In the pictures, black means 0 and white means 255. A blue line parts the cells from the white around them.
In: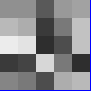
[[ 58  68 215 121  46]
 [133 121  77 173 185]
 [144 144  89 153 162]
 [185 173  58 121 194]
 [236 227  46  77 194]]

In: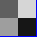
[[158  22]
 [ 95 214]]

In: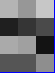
[[ 31  53  74]
 [ 85  85 142]
 [180 151 199]
 [170 160  19]]

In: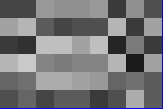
[[ 58  49 191 191 162 191  37 123  58]
 [ 69  69 153 144 144 153  58 144  79]
 [ 79 101  69  91  91  58  79 172  91]
 [101 112 172 172 162 153 101 112  91]
 [162 181  91  69  79  79 181  58 162]
 [181 201 132 123 132 132 181  27 162]]

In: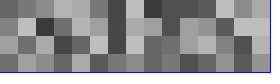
[[159 111 170  71 102 190  71 190 102 111 159 179 130  80 179]
 [102 120 139 179 170 120  71 190  59  80  80  91 190 139 170]
 [111 159 139 102 170  91 120 139 102 120  80 102 148  91 148]
 [130 190  59 111 179 159  71 170 159  80 159 148  91 190 190]]

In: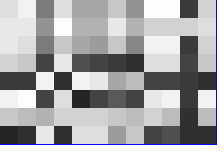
[[ 37  48 232  48 222 222 156 199  67  79  48  48]
 [ 58  58 242  48 242 232 167 188  67  67  58  48]
 [199 188 178 210 210 210 199 188 210 188  48 188]
 [210 199  67 232  79  67  58  48 222 222  67 199]
 [232 222 123 199 167 156 199 135 242 242  58 210]
 [232 232 147 253 178 178 232 178 210 210 210 222]
 [222 242 123 222 167 167 199 147 253 253  58 210]
 [242 253  67 222  37  67  89  67 232 242  58 242]]

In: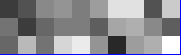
[[115  60 103 125 125  94 166 175 137  94]
 [ 60  82 137 148 125 157 225 225  82 203]
 [103 185 115 214 235 148  40 157 175 255]]

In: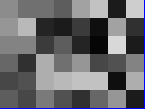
[[103  48 174 112 150  71  81 131]
 [ 93  71 122  81  48 103 150  27]
 [ 71  81 174 185 194 194  15 174]
 [140 112 112  93 162 194  27 206]
 [131 131  59  93  36   6 216  27]
 [150 185  36  27  59  15 162  48]]

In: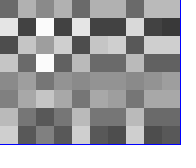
[[229  66 251  66 229  66  66 217  66  57]
 [207  88 128  88 207  88  77 207  77  88]
 [197 106 251  97 186 106 106 186  97  97]
 [186 118  88 118 186 118 118 186 106 106]
 [138 158 118 147 138 147 147 138 147 158]
 [128 168 197 168 118 168 158 118 168 168]
 [106 177 138 177 106 177 177 106 186 186]
 [ 77 197 158 207  77 197 207  88 207 207]]
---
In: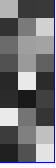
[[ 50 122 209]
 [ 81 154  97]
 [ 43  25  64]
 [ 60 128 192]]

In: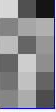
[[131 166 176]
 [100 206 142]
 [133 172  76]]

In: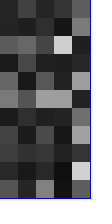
[[ 36  31  47  22 122]
 [ 27  72  32  31  39]
 [122  84 158 157  34]
 [ 66  27  74  23 162]
 [ 41  25  40  16 209]]

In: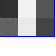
[[ 98 234  68]]

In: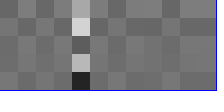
[[117 104 119 104 211 103 117 104 103 117 104 104]
 [109 118 111 117 184 117 109 117 114 110 117 118]]

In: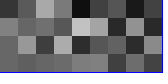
[[129 102 112  87 194 164  41 146  41]
 [103  95 102 107 125 128  64 109  67]]
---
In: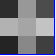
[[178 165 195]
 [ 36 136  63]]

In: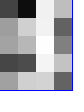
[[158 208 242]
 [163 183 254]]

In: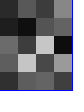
[[ 30  15  84]
 [107  61 198]]

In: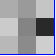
[[203 132  41]
 [184 139 206]]

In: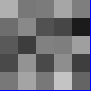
[[110 137  81]
 [ 89  61 129]]

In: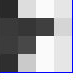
[[ 58  54  63]
 [ 60  72 250]]

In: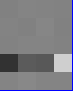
[[131 129 134]
 [130 132 132]]
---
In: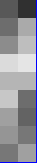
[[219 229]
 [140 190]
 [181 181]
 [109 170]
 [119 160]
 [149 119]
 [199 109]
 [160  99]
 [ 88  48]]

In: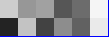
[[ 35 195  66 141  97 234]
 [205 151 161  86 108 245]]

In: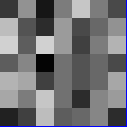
[[179 167  64 113  83 104 167]
 [ 55 146  22 124 198 124  73]
 [ 93 134   4 113  83 104  73]
 [167 124 198 113  44 134 155]
 [209  93 209 155  64 124 179]
 [189  83  44 155  73 104 146]
 [ 33  64 189  93 104 134  44]]

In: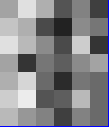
[[205 236  84  94 185 106]
 [163 224 175  84 130  63]
 [175 214 106  43 118 106]
 [224 185 139  74 205  52]
 [196 175  74  34 139 118]
 [185 151 130  63 130 106]
 [163  52 118  94 139 163]]

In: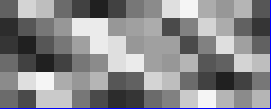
[[139 223 245 172 151 181  86  97 212 190 107  65  32  65 119]
 [ 97 212 190 107  65  32  65 119 139 223 245 172 151 181  86]
 [ 44  86 119 151 235 235 151 160 172  74 129 212 172  97  53]
 [107  74 202 202 119  74  44  53 107 129 202 245 181 139 181]
 [107  65  32  65 119 139 223 235 160 151 181  86  97 212 190]
 [ 53  32  86 119 160 235 223 151 160 160  74 129 223 160  97]]

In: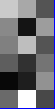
[[106 254  72]
 [128 190  84]
 [202 168  84]
 [ 94  49 116]
 [  8  30 146]
 [137  20 157]]
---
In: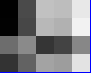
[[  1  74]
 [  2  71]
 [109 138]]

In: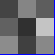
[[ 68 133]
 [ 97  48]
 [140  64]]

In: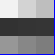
[[242 211]
 [ 50  52]
 [151 135]]

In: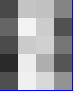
[[ 73 196]
 [101 243]
 [ 75 203]]

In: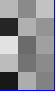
[[183 138]
 [ 37 176]
 [226 107]]

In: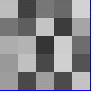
[[189  65]
 [117  94]
 [173 179]]

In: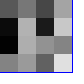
[[ 88 119]
 [ 11 178]
 [  2 174]]

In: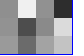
[[143 240]
 [146  77]
 [154 107]]

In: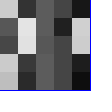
[[204  51]
 [ 87 228]
 [ 71 225]]
